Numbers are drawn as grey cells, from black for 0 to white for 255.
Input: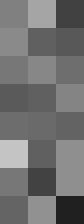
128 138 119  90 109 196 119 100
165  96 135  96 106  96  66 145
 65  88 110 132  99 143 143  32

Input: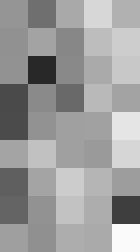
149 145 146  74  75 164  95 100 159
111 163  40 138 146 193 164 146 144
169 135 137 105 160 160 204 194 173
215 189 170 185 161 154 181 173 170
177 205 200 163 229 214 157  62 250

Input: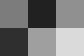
124  47
 33 159
144 218

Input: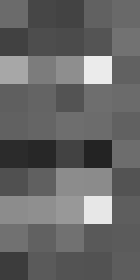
107  65 167  95  97  43  80 140 113  60
 70  77 124 100 101  39  96 143  97  90
 67  75 142  83 110  66 140 152 113  83
 97  84 235 110 108  35 139 231  89  82
105 114  97 107  97 109  83  94  91  93

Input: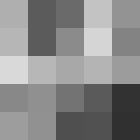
175 182 217 136 157
 91  91 183 144 145
106 139 168 115  79
195 213 180  90  81
147 131 156  50  48

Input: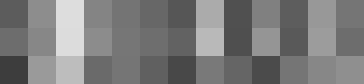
 92 109  61
141 135 154
221 220 189
132 140 106
116 118 117
103 110  96
 86  98  72
171 185 121
 80  79 101
128 149  75
 93  89 117
152 156 135
117 109 143

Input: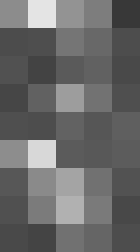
140  76  81  70  79 141  87  80  73
228  78  67  97  77 216 138 123  68
147 117  90 157  98  91 164 177 113
125 104  97 114  86  88 113 122 101
 56  77  73  79  95  92  82  72  77
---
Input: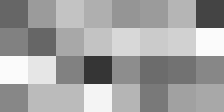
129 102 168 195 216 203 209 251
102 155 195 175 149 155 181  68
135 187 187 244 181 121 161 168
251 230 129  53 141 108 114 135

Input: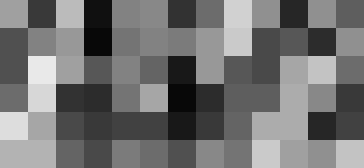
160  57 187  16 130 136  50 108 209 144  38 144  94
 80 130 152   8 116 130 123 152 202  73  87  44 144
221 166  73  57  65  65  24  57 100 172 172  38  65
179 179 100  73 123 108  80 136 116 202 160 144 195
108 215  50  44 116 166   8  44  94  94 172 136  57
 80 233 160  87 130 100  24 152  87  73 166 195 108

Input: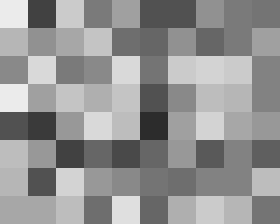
 81  58 152 217 189  44 160 211 167 152
235  65 203 122 160  81  81 145 122 116
182  81 211 152 137 116 110 130 130 189
182 145 167 196 110 102 145 102 122 160
189 152  65 102  73 102 152  89 130  95
235 160 196 175 196  81 137 189 182 130
167 167 189 110 223 102 175 203 182 116
137 217 122 137 217 116 203 211 203 130

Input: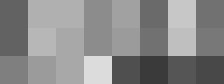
127 155 168 220  79  58  85  72
 98 176 176 140 161 106 199 113
 98 183 168 140 155 113 191 120

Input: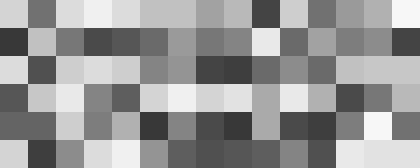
212  62 140 220 240 148  94  80  86  94 132  80 233 226 226
220  80 206 220 206 132 148  68  62 106 140 106 193 199 199
100 100 206 125 177  56 132  74  56 170  74  62 125 247 113
212 113 220 240 220 193 193 162 185  68 206 113 154 177 247
 56 193 119  74  86 106 154 119 132 233 106 162 125 140  68
 86 199 233 132  94 212 240 212 226 170 233 177  74 119 185

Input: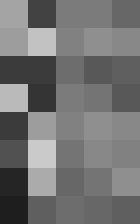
186  52 123 116  88
 59  59 109  88  95
164  66 123 123 103
 30  95 109 103  95
 59 157 129 143 136
 37 171 103 116 143
157 194 129 143 136
 81 202 116 136 129

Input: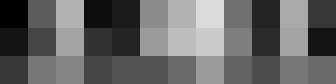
 20  70 163  50  36 155 190 204 127  42 163  20
  1  93 177  13  28 140 177 219 112  36 170  56
 56 119 133  70  85  85 105 155  99  78 119 105
